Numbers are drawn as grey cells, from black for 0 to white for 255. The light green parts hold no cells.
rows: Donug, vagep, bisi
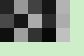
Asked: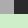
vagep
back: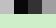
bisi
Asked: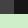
Donug
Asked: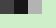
Donug
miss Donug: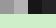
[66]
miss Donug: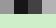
[36]

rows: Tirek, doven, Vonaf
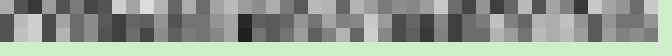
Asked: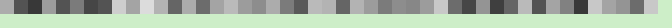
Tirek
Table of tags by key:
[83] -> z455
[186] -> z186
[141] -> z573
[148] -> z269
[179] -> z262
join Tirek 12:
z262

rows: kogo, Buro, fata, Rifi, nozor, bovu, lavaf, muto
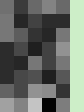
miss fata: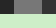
[93]
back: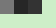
fata
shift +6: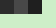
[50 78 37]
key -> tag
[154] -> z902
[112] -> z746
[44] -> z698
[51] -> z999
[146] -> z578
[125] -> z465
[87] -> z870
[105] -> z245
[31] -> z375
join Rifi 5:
z578
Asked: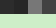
nozor
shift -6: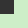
[45]

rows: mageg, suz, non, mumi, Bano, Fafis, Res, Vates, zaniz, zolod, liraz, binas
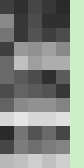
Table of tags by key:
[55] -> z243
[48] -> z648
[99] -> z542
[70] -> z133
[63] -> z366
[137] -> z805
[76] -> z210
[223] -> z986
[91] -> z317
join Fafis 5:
z317
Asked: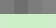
liraz
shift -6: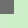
[105]
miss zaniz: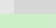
[223]
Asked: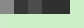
suz

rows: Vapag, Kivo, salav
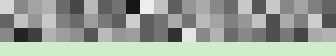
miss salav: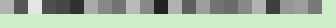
[143]
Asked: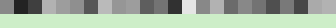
salav

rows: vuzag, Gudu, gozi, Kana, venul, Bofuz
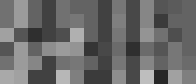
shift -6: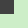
[59]
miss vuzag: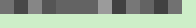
[91]
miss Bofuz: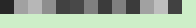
[169]
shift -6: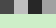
[ 66 184  33 155]
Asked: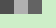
gozi

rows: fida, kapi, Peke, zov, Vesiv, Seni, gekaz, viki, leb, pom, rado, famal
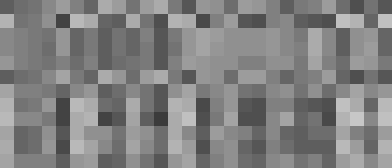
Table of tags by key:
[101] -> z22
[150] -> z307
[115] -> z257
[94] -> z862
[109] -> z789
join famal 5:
z862
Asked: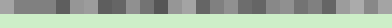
famal
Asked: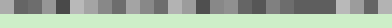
rado
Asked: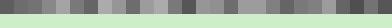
Seni
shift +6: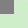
[134]
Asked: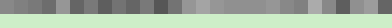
zov

